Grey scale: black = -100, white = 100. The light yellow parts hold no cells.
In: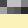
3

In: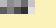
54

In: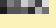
72

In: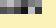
10

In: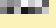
-27

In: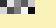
58
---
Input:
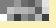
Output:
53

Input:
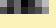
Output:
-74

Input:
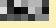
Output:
-63

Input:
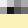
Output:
-83

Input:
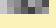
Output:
31

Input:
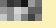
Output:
10

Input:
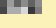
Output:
35

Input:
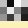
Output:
85

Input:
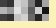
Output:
19

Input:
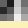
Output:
-34
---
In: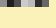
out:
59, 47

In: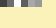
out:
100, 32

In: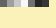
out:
94, 58

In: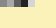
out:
67, 32

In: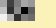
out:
89, 54

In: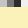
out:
88, 54
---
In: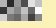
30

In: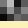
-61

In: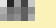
11

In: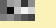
-11

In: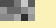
31

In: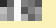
36
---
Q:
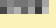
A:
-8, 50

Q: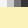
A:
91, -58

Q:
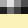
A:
33, -85

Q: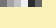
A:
-9, -19

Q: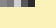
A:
7, -66

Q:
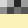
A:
68, -33

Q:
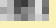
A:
62, 40

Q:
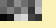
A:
-13, -60
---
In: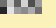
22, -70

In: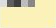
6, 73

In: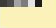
-77, -54

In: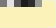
19, -6

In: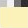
-63, 55

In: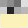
75, 64

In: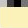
-8, 55
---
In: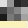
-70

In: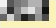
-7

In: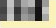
-26

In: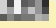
90

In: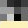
-74

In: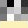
75

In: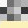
28
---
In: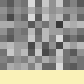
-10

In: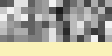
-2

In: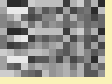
61

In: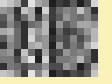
53

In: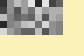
68

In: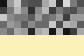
8

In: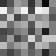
-23
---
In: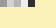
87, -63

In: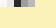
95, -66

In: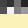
90, -72

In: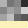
62, -65

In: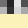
78, -72

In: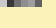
58, -56

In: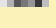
79, -56

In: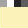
100, -71

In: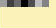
50, -97

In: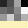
94, -97
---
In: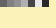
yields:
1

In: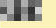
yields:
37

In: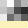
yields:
97

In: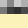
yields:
6

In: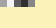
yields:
91

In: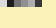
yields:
-77

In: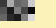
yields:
33

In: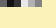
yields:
-85
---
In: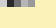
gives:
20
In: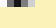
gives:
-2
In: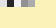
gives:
35
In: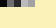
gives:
-14
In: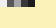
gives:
-30
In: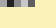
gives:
9
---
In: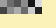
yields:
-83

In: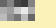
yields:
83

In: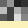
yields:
39

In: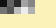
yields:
28

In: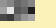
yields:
-21

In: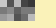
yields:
-4

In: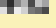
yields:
52

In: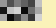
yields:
-14

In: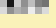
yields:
0
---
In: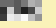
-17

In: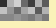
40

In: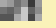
20

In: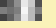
-24

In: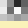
9

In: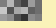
43

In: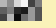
9

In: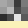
21

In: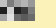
-3

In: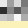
25
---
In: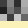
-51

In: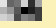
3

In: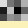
14

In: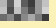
32

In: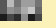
13

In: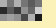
-42

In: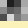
69

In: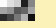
-7

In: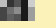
-35

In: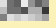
61
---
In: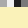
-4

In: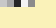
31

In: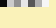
59

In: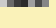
5

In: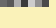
13

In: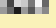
58

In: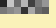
31
